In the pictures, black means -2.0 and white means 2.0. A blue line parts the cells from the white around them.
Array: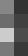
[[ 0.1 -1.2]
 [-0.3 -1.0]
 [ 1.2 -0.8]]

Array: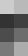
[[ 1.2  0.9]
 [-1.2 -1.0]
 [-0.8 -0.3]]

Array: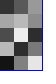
[[-1.2 -0.6]
 [ 0.6  0.9]
 [-0.8  1.7]]

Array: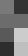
[[-0.1 -1.2]
 [-0.3 -0.3]
 [-0.6  1.2]]

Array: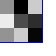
[[ 0.3 -2.0]
 [ 1.7 -0.8]
 [ 0.3  1.2]]

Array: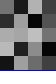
[[-0.2 -1.6]
 [-1.3  0.5]
 [ 0.7  0.6]]

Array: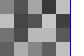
[[ 0.1 -0.7]
 [ 1.0 -0.9]
 [-0.2 -0.8]]

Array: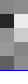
[[ 0.1  0.2]
 [-1.4  1.7]
 [ 0.3  1.2]]
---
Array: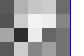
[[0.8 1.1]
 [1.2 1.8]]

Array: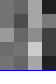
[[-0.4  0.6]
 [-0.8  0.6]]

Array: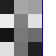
[[0.6 0.5]
 [0.0 1.5]]

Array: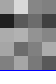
[[ 1.4  0.1]
 [-0.6 -0.3]]

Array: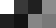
[[-1.1 -1.5]
 [-1.7  0.1]]

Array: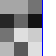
[[ 0.6 -0.2]
 [-0.4 -1.7]]
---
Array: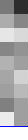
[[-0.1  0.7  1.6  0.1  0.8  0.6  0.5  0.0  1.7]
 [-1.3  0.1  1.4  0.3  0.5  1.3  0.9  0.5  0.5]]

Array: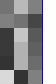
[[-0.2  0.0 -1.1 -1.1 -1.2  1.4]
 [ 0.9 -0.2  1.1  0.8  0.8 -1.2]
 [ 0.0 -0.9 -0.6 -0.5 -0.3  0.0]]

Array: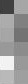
[[-1.0  0.7  0.6  0.4  1.8  0.9]
 [ 0.6  0.0 -0.2  0.2  0.4  0.5]]

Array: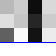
[[ 0.9  1.5 -0.5]
 [ 1.2  1.1  1.9]
 [-1.8 -1.4 -1.7]
 [ 1.4  1.2  1.7]]

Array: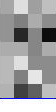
[[ 0.6  0.3  0.3  0.7  0.9  0.9  0.8]
 [ 1.5  0.0 -1.4  0.7  1.5  0.0 -1.0]
 [ 0.5  0.7  0.1  0.1  0.2  1.6 -0.5]
 [ 1.0  0.2 -1.8  0.7  0.2  0.2  1.0]]

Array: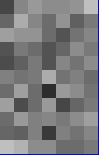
[[-0.9 -0.4  0.5 -0.7 -0.8  0.0 -0.3  0.5 -0.3 -0.4  1.0]
 [ 0.1  0.7  0.3 -0.1 -0.5 -0.2  0.5 -0.8  0.4 -0.5  0.8]
 [ 0.4  0.1  0.3 -0.3 -0.1 -0.1 -0.3 -0.3  0.0  0.0  0.2]
 [ 0.2 -0.3 -0.3 -0.7 -0.7  0.7 -1.3  0.4  0.1 -1.1  0.2]
 [ 0.2  0.3 -0.7 -0.4  0.1 -0.2  0.4 -0.9 -0.1  0.0 -0.3]
 [ 0.3 -0.5 -0.2  0.2 -0.2  0.0  0.2 -0.4  0.2 -0.2 -0.3]
 [ 1.0 -0.1  0.1 -0.1  0.2 -0.3 -0.2 -0.1  0.5  0.1 -0.1]]

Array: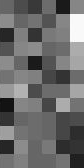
[[-0.4  0.2 -1.4 -0.7  0.2 -0.2  0.4 -1.7 -1.2  0.5 -1.4 -0.2]
 [-0.8 -0.4  0.0  0.1 -0.4  0.1  0.8  0.1 -0.4 -0.2  0.2  0.0]
 [-1.1 -0.2 -1.2  0.2 -1.6  0.0 -0.8  0.0 -0.3 -0.3 -0.4 -0.4]
 [-0.3 -0.7 -0.1 -0.4 -0.7 -0.9 -0.3 -0.9 -0.4 -0.4 -0.1 -0.4]
 [-1.6  0.1  0.0 -0.3  0.1 -1.2 -0.3  0.7 -0.9 -0.9 -1.3 -0.2]
 [ 0.1  1.9  1.9  0.7  0.6 -0.3  0.6 -0.2 -0.8 -1.3 -1.2 -1.5]]

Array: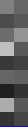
[[ 0.0 -0.8 -0.3  1.0 -1.1 -0.4 -1.5  0.7 -1.2]
 [-0.4 -0.6  0.3 -0.6 -1.0 -0.5 -1.2 -0.6 -0.9]]

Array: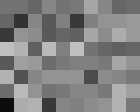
[[-0.2 -0.4 -1.1  1.0 -0.6  0.8 -0.3 -1.8]
 [-0.2 -1.2  0.3  0.8  0.5 -0.7  0.9  0.7]
 [-0.4  0.1  0.2 -0.5  0.4  0.1  0.3  0.8]
 [ 0.1 -0.6 -0.6  0.9 -0.3  0.3 -0.2 -1.1]
 [-0.2  0.0 -0.4  0.0 -0.1  0.3 -0.1  0.1]
 [-0.1 -1.1 -0.5  1.0  0.0  0.3  0.1  0.0]
 [ 0.6  0.0  0.6 -0.2  0.0 -0.8  0.1  0.2]
 [ 0.1  0.3  0.2 -0.4 -0.1  0.2 -0.1  0.3]
 [-0.4  0.3  0.7 -0.5  0.6  0.1  0.8  0.8]
 [-0.3  0.4  0.4 -0.4  0.3 -0.1  0.5 -0.1]]
